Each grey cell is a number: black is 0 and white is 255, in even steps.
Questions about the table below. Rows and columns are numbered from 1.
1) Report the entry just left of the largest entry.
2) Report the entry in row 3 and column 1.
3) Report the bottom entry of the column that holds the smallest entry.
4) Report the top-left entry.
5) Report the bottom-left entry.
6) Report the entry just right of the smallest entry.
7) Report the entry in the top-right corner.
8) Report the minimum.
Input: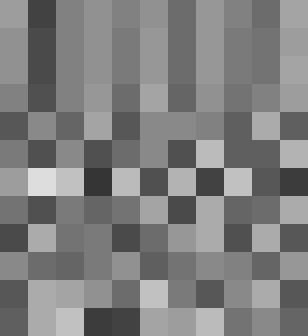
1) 157
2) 145
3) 60
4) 157
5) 95
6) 187
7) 164
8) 53

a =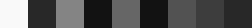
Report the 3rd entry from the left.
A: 132
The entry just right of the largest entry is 40
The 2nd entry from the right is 61

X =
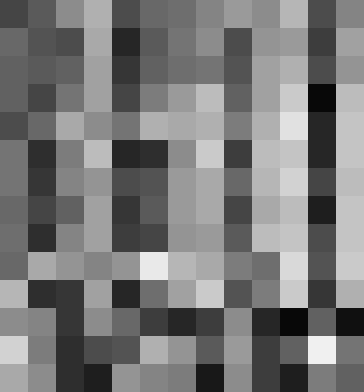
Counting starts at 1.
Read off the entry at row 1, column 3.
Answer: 140
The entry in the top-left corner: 69
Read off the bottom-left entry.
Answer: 169
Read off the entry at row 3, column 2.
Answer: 90
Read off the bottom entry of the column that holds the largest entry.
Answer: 124
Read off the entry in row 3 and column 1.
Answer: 97
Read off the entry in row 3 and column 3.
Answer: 97
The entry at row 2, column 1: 104
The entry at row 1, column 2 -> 90
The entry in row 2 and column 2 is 83
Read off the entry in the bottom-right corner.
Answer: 97
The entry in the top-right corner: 132
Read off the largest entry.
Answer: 240
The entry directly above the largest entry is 97
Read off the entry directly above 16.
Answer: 176
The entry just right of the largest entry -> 116

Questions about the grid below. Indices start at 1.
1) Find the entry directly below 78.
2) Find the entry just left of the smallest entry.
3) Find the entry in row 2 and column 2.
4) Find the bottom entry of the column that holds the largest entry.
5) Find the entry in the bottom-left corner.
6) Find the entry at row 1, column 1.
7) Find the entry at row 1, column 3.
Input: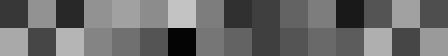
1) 154
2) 84
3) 70
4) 4
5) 169
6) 55
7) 40

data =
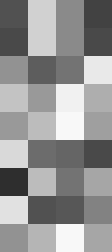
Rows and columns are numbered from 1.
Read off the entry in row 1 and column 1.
81
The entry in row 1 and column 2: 209
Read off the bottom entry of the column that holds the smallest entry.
146
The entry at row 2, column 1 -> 73
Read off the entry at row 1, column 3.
138
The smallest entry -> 46
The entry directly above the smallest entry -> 217
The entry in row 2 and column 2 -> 209
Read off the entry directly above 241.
115
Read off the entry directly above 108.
188
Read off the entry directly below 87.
248

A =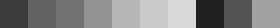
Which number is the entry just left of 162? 83
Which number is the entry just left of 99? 60
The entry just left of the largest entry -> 202

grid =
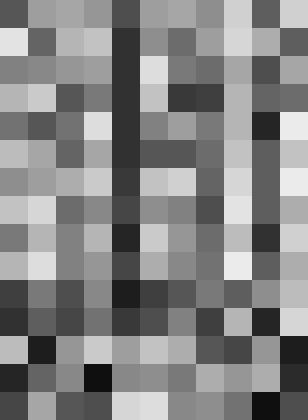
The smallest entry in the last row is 15
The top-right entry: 208
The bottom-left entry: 70
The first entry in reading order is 86
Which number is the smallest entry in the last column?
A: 29
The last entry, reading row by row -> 78
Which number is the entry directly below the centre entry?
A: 202
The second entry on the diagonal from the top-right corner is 173
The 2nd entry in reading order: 158
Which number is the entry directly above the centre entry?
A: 194
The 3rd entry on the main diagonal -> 150
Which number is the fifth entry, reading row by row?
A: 78
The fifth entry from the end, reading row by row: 136

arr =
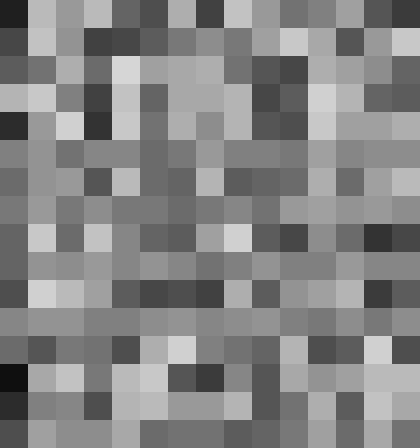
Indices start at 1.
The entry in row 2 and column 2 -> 194
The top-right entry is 59
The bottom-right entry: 114
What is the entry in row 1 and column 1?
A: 31
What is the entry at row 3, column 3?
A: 174
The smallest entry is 15
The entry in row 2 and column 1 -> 71
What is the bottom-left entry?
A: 78
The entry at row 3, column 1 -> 92
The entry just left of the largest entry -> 107
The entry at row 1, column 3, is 153
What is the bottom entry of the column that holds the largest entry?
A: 168
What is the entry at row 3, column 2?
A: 114
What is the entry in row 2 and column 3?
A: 147
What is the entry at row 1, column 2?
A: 186
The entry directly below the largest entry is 194
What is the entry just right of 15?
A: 168
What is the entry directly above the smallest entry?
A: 107
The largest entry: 214

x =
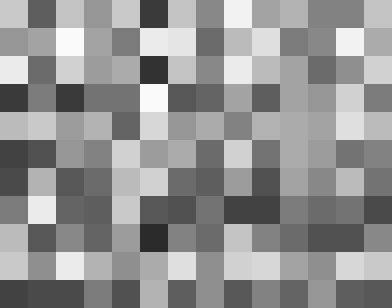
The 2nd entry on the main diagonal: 163
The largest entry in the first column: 235
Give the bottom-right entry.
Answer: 87
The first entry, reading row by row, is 201
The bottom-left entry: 66
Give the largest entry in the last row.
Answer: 179
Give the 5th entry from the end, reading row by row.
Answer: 130
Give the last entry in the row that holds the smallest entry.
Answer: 136
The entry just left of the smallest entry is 156
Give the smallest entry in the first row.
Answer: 58
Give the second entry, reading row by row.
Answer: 94
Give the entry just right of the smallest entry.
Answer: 130
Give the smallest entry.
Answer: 43
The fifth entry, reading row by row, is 201
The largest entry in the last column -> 209
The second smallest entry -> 50
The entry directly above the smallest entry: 87
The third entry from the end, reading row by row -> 150
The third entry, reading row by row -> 195
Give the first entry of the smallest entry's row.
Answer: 187
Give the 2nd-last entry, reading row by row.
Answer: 94
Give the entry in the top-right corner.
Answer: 195
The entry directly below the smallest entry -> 171
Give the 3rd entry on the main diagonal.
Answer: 209

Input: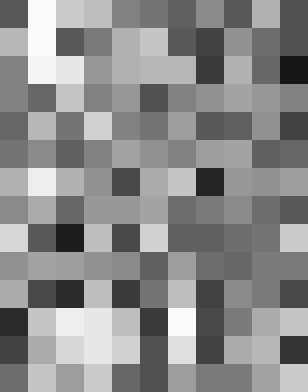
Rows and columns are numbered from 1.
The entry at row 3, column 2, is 245
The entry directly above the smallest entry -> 81
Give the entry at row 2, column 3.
88
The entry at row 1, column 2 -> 251
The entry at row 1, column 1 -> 88
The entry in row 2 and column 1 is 183
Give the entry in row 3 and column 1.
130
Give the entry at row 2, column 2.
251
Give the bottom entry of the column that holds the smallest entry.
203
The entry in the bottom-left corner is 109
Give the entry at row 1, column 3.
203
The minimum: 21
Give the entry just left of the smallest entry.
103
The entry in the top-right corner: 81
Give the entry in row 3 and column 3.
231
